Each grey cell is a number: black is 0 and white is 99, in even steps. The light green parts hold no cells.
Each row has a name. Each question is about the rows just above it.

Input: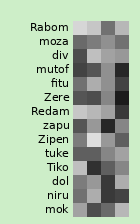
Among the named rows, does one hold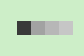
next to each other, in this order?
no
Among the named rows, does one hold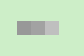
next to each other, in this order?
no
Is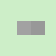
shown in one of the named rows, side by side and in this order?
yes
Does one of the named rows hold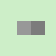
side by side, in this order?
no
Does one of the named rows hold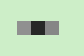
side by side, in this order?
no
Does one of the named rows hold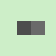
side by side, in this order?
yes
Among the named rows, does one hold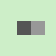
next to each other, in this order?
yes

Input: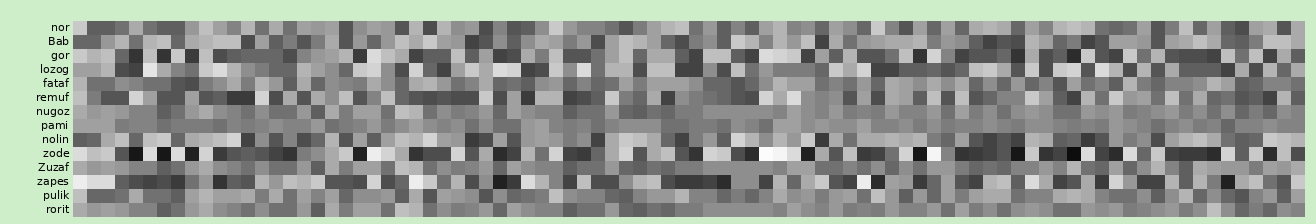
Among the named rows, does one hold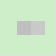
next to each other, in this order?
yes
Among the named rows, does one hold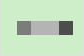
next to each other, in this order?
no
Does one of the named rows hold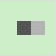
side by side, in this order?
yes
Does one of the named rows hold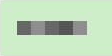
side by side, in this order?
no
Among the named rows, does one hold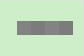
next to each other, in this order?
yes
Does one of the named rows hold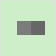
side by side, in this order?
yes

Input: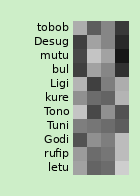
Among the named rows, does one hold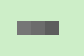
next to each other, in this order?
yes
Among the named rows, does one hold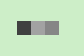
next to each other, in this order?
yes
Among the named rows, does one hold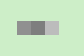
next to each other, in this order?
yes

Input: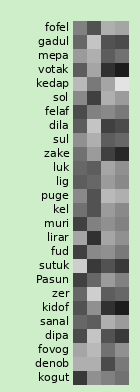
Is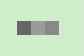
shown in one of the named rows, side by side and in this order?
yes
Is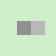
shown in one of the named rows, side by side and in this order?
no
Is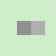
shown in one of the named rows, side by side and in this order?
yes
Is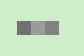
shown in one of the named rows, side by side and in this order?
no
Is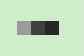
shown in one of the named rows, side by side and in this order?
yes

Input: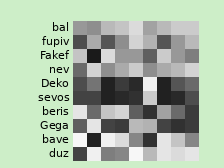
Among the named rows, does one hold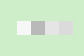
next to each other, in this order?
yes
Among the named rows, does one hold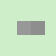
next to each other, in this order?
yes

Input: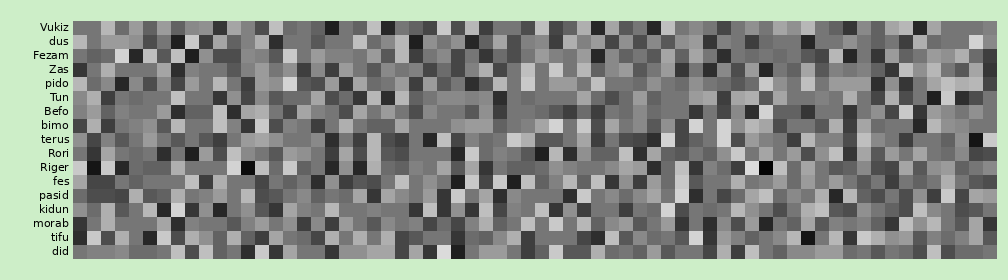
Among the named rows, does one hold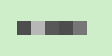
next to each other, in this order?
yes
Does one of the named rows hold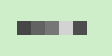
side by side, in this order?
yes
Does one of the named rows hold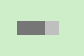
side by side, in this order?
yes
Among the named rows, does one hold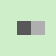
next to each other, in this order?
yes
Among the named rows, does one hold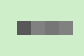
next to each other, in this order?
yes
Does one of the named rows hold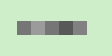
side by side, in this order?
no

